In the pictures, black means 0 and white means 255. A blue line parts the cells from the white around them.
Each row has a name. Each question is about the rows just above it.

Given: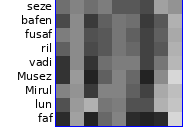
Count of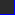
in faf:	3
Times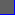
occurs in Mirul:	1
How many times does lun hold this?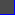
0

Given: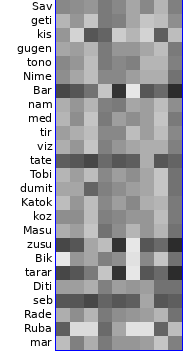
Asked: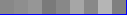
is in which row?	Sav
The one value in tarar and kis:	[86]
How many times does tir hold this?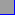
2
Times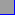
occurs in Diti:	4

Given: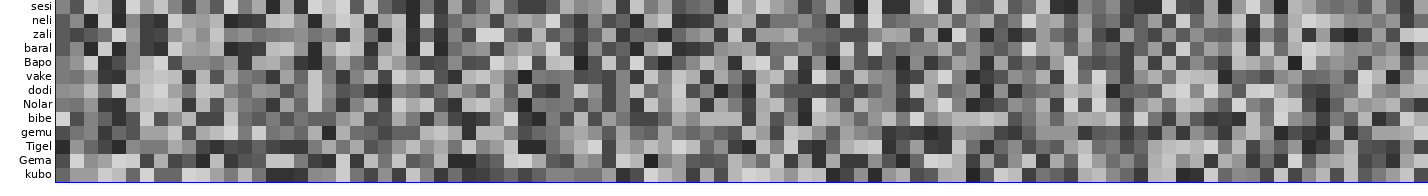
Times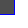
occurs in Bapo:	9
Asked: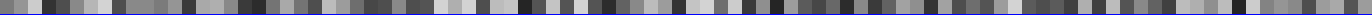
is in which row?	Bapo
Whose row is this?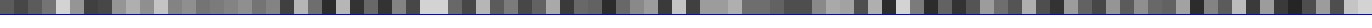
zali
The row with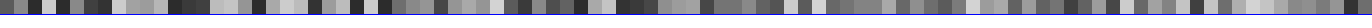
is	baral
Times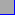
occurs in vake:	6
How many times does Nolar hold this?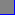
8
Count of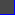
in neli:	4

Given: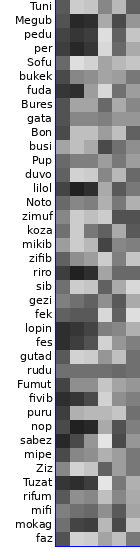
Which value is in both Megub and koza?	[170]
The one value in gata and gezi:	[127]
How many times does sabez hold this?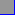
2
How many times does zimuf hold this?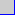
2
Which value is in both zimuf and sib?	[204]
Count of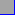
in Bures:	2

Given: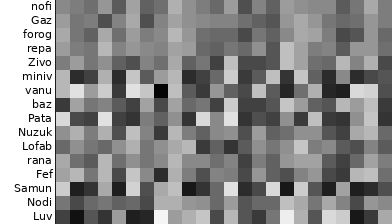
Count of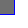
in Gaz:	2
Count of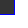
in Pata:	5

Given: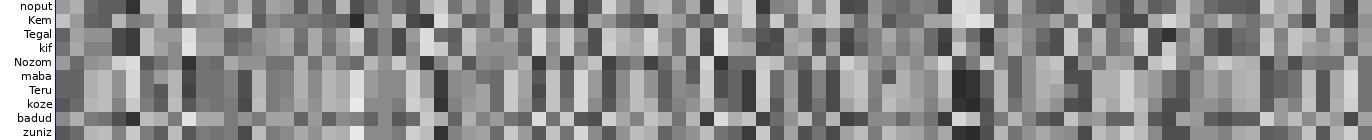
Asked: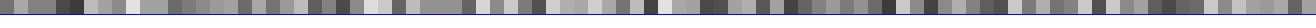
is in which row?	kif
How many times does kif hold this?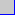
7

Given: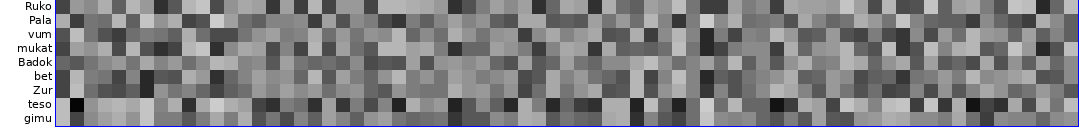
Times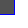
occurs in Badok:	4
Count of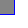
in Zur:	7
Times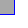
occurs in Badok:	5
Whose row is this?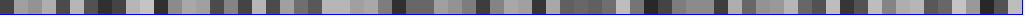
mukat
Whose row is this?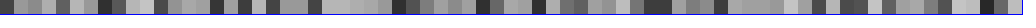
Ruko
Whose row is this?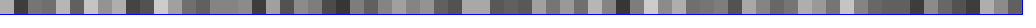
Pala

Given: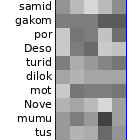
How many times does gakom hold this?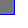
0
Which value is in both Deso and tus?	[105]
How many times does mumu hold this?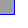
1
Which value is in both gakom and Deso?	[125]
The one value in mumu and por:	[125]
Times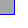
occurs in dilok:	4
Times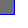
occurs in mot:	0

